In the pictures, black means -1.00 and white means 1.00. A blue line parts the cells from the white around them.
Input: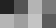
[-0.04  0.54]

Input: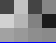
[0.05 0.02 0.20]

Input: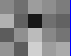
[-0.03 -0.12  0.47 -0.27]

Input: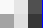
[-0.37  0.75]

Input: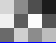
[-0.78  0.98  0.62]

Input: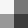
[-0.07  0.20]

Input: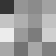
[0.27 0.18 0.21 0.32]

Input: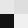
[ 0.74 -0.84]
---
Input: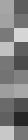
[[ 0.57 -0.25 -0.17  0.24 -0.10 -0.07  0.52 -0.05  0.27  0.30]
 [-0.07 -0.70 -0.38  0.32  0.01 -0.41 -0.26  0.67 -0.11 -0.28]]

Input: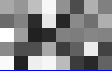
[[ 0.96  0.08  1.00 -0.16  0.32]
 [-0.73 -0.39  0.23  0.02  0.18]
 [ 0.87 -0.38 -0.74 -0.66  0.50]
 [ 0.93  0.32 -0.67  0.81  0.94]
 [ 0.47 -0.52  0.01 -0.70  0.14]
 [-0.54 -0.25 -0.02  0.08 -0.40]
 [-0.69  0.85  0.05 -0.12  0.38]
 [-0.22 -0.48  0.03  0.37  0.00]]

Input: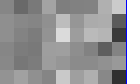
[[ 0.15  0.07  0.05  0.12  0.12  0.05]
 [ 0.26 -0.07 -0.03  0.03  0.07 -0.18]
 [ 0.13 -0.03 -0.05 -0.03  0.04 -0.05]
 [ 0.04  0.23  0.24  0.15  0.13  0.28]
 [ 0.58  0.18  0.25  0.72  0.48 -0.01]
 [ 0.25  0.09  0.11  0.23  0.18  0.01]
 [ 0.37  0.09  0.02  0.46  0.34  0.02]
 [ 0.07  0.14 -0.26  0.42  0.36  0.38]
 [-0.62  0.20  0.03 -0.55 -0.29  0.59]]

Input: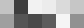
[[ 0.25  0.53]
 [-0.33 -0.51]
 [-0.43  0.90]
 [-0.28  0.85]
 [ 0.92  0.71]
 [ 0.14  0.55]]

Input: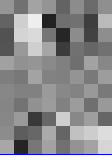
[[ 0.31  0.10  0.06  0.04  0.06 -0.01  0.26 -0.34 -0.36 -0.22  0.17]
 [-0.72 -0.27  0.21 -0.10  0.01 -0.06  0.14  0.20  0.66  0.62 -0.11]
 [-0.07 -0.19 -0.55  0.14  0.01  0.28  0.17  0.62  0.71  0.87  0.28]
 [ 0.27  0.33 -0.19  0.22  0.21  0.02  0.08  0.30 -0.08 -0.74  0.16]
 [-0.11 -0.21  0.62  0.01  0.07  0.00  0.00 -0.54 -0.70 -0.13 -0.22]
 [ 0.15  0.51  0.07  0.22  0.03  0.16 -0.13 -0.11  0.10 -0.11  0.10]
 [ 0.28  0.61  0.24 -0.13  0.20 -0.05  0.27 -0.20 -0.48 -0.51 -0.16]
 [ 0.67  0.73 -0.20  0.20 -0.05  0.23  0.06 -0.11  0.11  0.46  0.12]]

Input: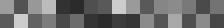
[[-0.29  0.23]
 [ 0.60 -0.35]
 [-0.23  0.19]
 [-0.03  0.47]
 [-0.43 -0.61]
 [-0.15 -0.66]
 [-0.60 -0.38]
 [-0.67 -0.30]
 [-0.53  0.61]
 [-0.58  0.21]
 [ 0.09 -0.30]
 [-0.33  0.05]
 [ 0.32  0.09]
 [-0.38 -0.05]
 [ 0.09 -0.42]
 [-0.44 -0.10]]

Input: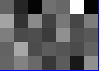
[[-0.21 -0.22 -0.01  0.28 -0.22]
 [ 0.02  0.31 -0.42 -0.60 -0.71]
 [-0.18 -0.40 -0.39  0.08 -0.97]
 [-0.56 -0.28 -0.54 -0.48 -0.12]
 [-0.28 -0.33  0.13 -0.06 -0.19]
 [-0.81 -0.41 -0.37 -0.45  0.99]
 [ 0.13 -0.23 -0.31 -0.02 -0.97]]
